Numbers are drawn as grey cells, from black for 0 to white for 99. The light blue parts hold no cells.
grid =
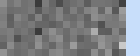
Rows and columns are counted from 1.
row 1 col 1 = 56
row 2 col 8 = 42
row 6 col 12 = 37
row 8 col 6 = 44
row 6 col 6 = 53
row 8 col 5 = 49
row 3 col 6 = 50
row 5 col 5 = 41
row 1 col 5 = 46
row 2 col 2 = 42
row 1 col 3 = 50
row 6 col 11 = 47
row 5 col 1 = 47
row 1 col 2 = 45
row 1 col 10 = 40
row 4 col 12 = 50
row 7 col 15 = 58
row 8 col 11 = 44
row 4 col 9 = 41
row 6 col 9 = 55
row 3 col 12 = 46
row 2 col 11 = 49
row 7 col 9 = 50
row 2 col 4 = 44
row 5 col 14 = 67
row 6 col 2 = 48
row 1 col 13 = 36
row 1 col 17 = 41
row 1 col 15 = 45
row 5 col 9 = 47
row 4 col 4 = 44
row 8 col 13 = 39
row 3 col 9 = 51
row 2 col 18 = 60
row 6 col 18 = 53
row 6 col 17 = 48
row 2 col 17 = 34
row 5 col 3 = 43

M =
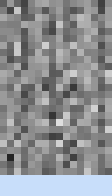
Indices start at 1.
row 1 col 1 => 37
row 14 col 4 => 28
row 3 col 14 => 43
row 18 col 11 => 38
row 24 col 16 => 55
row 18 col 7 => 72
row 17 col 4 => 49
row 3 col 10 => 41
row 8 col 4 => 34
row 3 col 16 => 61
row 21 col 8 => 52
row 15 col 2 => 59
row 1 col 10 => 46
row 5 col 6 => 63
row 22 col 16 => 64
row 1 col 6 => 62
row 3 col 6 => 68
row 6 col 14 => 52
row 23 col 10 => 51
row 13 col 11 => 22
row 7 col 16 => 52
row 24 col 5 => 59
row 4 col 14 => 58
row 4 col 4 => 65
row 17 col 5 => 62
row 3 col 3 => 52
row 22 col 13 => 56
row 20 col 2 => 64
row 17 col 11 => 46
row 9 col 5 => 59
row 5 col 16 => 45
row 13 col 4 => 38
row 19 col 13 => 49
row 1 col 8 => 56
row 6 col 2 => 55
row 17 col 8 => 21
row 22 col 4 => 42

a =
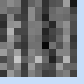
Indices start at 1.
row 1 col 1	46
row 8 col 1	61
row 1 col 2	54
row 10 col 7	32
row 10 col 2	40
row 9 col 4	37
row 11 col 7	24
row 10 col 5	59
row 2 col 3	41
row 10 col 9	60
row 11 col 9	44
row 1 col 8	32
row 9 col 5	47
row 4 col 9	47
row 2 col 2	40
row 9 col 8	13
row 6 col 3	42
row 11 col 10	49
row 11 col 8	26
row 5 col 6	47
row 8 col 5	52
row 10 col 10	40
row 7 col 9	32
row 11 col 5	50
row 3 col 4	24
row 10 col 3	54
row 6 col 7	19
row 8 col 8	21
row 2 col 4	22
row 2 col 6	38
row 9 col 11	28
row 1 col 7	19

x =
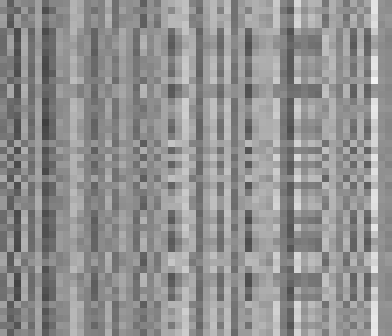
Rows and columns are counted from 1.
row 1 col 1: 58
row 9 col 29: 41
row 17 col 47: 59
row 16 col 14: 50
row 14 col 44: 48
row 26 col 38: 60
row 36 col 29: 42
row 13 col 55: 55
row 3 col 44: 63
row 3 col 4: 47
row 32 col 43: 51
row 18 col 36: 39
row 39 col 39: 64
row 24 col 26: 53
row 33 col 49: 55
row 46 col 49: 59
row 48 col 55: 57
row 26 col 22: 56
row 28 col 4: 60
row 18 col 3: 31
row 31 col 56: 53
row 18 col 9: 60
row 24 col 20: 44
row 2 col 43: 73
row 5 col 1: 43
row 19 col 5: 44
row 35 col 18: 63
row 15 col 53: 50
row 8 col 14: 36
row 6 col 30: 57
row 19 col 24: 63
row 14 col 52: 68
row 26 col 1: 66
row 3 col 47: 43
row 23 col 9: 50
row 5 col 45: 56
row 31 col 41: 47
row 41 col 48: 64
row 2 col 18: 62
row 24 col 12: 55

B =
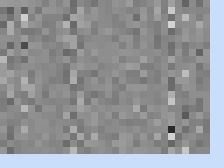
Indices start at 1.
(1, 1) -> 60
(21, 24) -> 51
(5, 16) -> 59
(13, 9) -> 55
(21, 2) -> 54
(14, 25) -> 68
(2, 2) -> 36
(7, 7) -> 52
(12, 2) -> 56
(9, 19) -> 54
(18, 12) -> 49
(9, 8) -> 51
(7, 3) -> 54
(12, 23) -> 49
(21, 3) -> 51
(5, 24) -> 55
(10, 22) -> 49
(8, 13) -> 53
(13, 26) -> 50
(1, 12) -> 53
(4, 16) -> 54
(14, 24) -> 56
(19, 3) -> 54
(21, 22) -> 54
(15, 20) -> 58
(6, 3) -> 54
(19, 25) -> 16
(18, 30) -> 47
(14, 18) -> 55
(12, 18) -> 56
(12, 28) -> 55
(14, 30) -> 55
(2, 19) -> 51
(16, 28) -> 48
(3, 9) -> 51
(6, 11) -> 62
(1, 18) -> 55
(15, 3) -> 57
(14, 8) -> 56
